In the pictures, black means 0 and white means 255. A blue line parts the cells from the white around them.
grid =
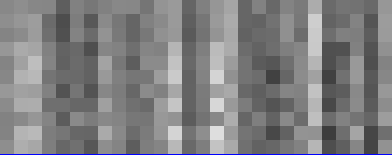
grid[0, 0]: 136
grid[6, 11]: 129
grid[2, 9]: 101
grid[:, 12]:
[154, 154, 152, 181, 194, 202, 167, 197, 147, 212, 184]
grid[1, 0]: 142
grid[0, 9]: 135
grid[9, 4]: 118
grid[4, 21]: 138
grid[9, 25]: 165
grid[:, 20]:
[131, 144, 144, 127, 111, 102, 133, 99, 137, 98, 119]
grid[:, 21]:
[122, 120, 108, 134, 138, 140, 130, 126, 108, 147, 130]
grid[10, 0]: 142
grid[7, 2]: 173
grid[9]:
[131, 180, 185, 125, 118, 103, 102, 170, 137, 108, 123, 150, 212, 115, 142, 222, 155, 116, 108, 72, 98, 147, 146, 61, 110, 165, 70, 111]
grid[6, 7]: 135
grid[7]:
[139, 172, 173, 111, 111, 103, 103, 160, 126, 112, 106, 157, 197, 99, 122, 215, 153, 124, 99, 84, 99, 126, 182, 72, 107, 139, 91, 141]
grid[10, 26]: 68
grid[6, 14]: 123
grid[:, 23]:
[106, 99, 110, 80, 79, 65, 87, 72, 109, 61, 78]
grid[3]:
[151, 170, 165, 129, 99, 105, 79, 134, 130, 111, 133, 130, 181, 101, 127, 187, 171, 108, 99, 110, 127, 134, 201, 80, 81, 129, 83, 145]
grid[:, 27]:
[151, 156, 155, 145, 131, 135, 152, 141, 157, 111, 146]
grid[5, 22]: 161
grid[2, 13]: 90
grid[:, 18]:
[130, 99, 106, 99, 91, 109, 95, 99, 127, 108, 98]
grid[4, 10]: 139
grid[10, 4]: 103
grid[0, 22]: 172
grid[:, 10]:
[117, 129, 120, 133, 139, 119, 139, 106, 118, 123, 126]
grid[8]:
[130, 137, 150, 132, 92, 138, 124, 136, 132, 119, 118, 152, 147, 92, 115, 136, 173, 102, 127, 99, 137, 108, 191, 109, 130, 116, 102, 157]
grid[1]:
[142, 150, 157, 107, 77, 125, 88, 138, 119, 101, 129, 138, 154, 95, 118, 154, 171, 102, 99, 114, 144, 120, 206, 99, 107, 131, 85, 156]
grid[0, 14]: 128
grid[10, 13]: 105
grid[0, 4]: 94

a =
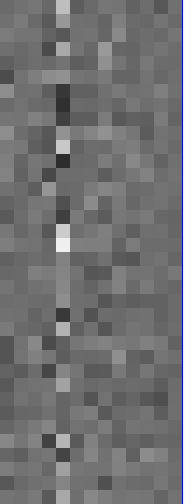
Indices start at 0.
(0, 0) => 106
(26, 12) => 100
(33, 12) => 111
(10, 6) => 109
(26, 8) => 121
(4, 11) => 108
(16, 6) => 118
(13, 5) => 107
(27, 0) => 89
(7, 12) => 105
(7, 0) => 107
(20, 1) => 106
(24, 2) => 136
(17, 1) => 116
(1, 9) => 107
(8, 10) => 95
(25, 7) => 108
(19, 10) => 115
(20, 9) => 106
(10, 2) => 95
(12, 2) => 116
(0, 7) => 118
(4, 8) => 116
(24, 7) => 130
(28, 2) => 109
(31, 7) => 108
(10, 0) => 122
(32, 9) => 96
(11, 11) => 99
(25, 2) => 128
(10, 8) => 122
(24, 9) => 119
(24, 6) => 125
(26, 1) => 92
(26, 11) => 103
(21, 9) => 94
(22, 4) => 57
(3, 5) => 116
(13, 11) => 114

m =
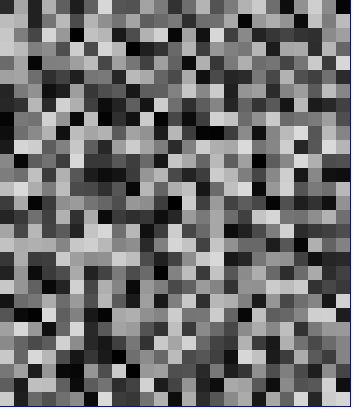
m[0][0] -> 42
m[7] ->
[39, 49, 183, 43, 209, 175, 64, 13, 35, 95, 20, 205, 111, 48, 93, 133, 37, 100, 52, 89, 21, 185, 27, 40, 65]
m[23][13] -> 57
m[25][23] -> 61
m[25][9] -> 111
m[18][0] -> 55
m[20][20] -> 188
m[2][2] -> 70
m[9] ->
[14, 111, 138, 178, 16, 188, 165, 178, 91, 163, 146, 29, 183, 61, 4, 3, 62, 139, 16, 133, 186, 219, 86, 185, 133]
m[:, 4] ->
[95, 185, 152, 78, 128, 66, 31, 209, 148, 16, 129, 61, 177, 189, 143, 177, 91, 133, 202, 77, 36, 108, 95, 103, 209, 76, 9, 96, 112]
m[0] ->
[42, 166, 33, 175, 95, 29, 96, 215, 85, 82, 163, 122, 50, 110, 180, 83, 124, 178, 202, 110, 13, 145, 207, 138, 5]
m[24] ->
[138, 101, 74, 92, 209, 140, 40, 23, 64, 119, 50, 201, 165, 210, 105, 67, 55, 178, 59, 25, 176, 113, 73, 107, 132]
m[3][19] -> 28
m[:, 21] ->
[145, 11, 51, 169, 117, 80, 157, 185, 114, 219, 38, 217, 24, 84, 30, 113, 43, 6, 65, 108, 203, 111, 134, 50, 113, 172, 74, 82, 215]
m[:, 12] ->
[50, 121, 7, 105, 98, 74, 130, 111, 71, 183, 43, 197, 73, 174, 0, 38, 205, 213, 66, 130, 73, 127, 204, 191, 165, 187, 79, 68, 13]
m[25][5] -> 22
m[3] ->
[202, 186, 127, 140, 78, 206, 74, 213, 183, 1, 31, 51, 105, 180, 61, 150, 128, 119, 182, 28, 166, 169, 45, 182, 102]
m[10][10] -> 164
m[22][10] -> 144
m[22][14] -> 118
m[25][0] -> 200
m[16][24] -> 77
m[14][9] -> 151
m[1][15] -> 112
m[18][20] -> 145
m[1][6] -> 180
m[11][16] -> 94
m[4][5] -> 159
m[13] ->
[189, 218, 173, 124, 189, 75, 72, 48, 86, 8, 183, 100, 174, 192, 23, 107, 191, 218, 11, 152, 209, 84, 122, 110, 184]
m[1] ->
[188, 179, 33, 117, 185, 75, 180, 143, 116, 164, 94, 106, 121, 46, 110, 112, 168, 6, 152, 173, 147, 11, 193, 125, 187]
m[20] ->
[199, 149, 97, 8, 36, 209, 70, 175, 132, 10, 152, 126, 73, 97, 155, 132, 51, 146, 145, 203, 188, 203, 50, 71, 57]

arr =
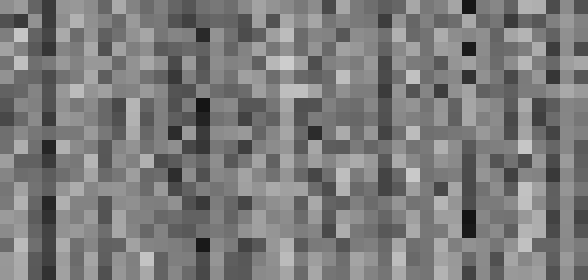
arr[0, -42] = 142
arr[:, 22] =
[140, 166, 133, 148, 78, 97, 163, 82, 124, 44, 167, 157, 70, 108, 169, 154, 133, 122, 158, 167]
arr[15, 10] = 130
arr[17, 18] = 88
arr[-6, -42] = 122
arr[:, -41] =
[155, 58, 198, 130, 191, 107, 103, 136, 105, 137, 174, 97, 109, 161, 178, 148, 155, 187, 171, 170]
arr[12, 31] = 122
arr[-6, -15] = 119
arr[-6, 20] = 152
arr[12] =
[133, 109, 112, 92, 110, 124, 164, 106, 119, 158, 104, 109, 45, 141, 80, 136, 130, 163, 134, 113, 149, 104, 70, 112, 190, 123, 148, 68, 106, 201, 114, 122, 126, 75, 149, 130, 65, 134, 131, 57, 137, 101]
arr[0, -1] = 81
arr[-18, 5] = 108
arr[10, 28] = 145
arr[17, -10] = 127
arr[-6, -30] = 145
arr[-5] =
[155, 148, 92, 49, 144, 128, 156, 83, 166, 129, 130, 104, 110, 98, 98, 131, 100, 126, 161, 131, 141, 107, 154, 90, 156, 145, 122, 102, 128, 160, 116, 158, 158, 20, 135, 116, 115, 152, 173, 66, 141, 69]
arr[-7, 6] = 134
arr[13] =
[118, 161, 115, 97, 148, 173, 134, 147, 149, 134, 107, 154, 74, 98, 127, 116, 126, 160, 148, 170, 160, 162, 108, 77, 178, 105, 115, 68, 90, 159, 124, 72, 166, 74, 114, 141, 92, 194, 160, 95, 149, 117]
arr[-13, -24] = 87
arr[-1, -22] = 165
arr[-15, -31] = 98
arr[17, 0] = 106
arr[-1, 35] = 95
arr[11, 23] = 134
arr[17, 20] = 176
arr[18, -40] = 90
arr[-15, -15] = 75
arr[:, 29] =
[167, 102, 105, 165, 123, 193, 84, 148, 128, 188, 115, 136, 201, 159, 115, 160, 170, 111, 105, 122]
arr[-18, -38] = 170
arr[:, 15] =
[120, 103, 147, 136, 141, 135, 109, 132, 114, 140, 120, 142, 136, 116, 125, 131, 121, 138, 149, 141]
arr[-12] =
[72, 105, 139, 59, 153, 147, 130, 104, 81, 178, 87, 128, 95, 85, 35, 114, 121, 66, 112, 97, 155, 84, 124, 118, 106, 103, 116, 81, 137, 128, 121, 151, 96, 167, 128, 140, 73, 156, 64, 108, 134, 118]
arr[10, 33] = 90
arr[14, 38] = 138

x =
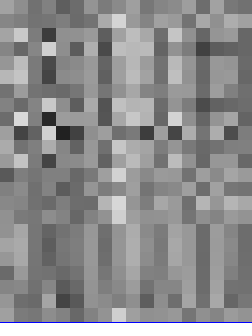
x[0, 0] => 162
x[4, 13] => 149
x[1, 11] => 161
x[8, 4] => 156
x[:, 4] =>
[94, 126, 144, 142, 132, 139, 106, 142, 156, 33, 134, 137, 128, 92, 126, 131, 114, 119, 117, 105, 90, 68, 130]
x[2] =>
[164, 201, 124, 60, 144, 145, 154, 94, 161, 189, 168, 110, 197, 145, 102, 149, 154, 103]
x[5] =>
[183, 196, 123, 68, 139, 142, 155, 96, 159, 187, 162, 112, 191, 146, 103, 151, 153, 103]
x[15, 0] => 145
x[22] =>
[160, 123, 119, 141, 130, 104, 130, 147, 207, 159, 144, 146, 152, 117, 144, 133, 155, 147]
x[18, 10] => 140
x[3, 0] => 133
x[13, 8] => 137
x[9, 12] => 69
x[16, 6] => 151
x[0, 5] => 108
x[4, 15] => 152
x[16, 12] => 163
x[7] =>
[130, 106, 132, 201, 142, 93, 170, 83, 192, 180, 182, 108, 148, 124, 75, 98, 104, 109]
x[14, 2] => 113
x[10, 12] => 149
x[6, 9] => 167
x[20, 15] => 162
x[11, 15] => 151
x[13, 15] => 161
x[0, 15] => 162
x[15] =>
[145, 122, 119, 141, 131, 103, 130, 146, 207, 158, 145, 146, 152, 116, 143, 132, 154, 147]
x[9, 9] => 122
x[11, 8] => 159
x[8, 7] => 85
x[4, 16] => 148
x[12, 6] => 121
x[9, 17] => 125
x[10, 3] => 173
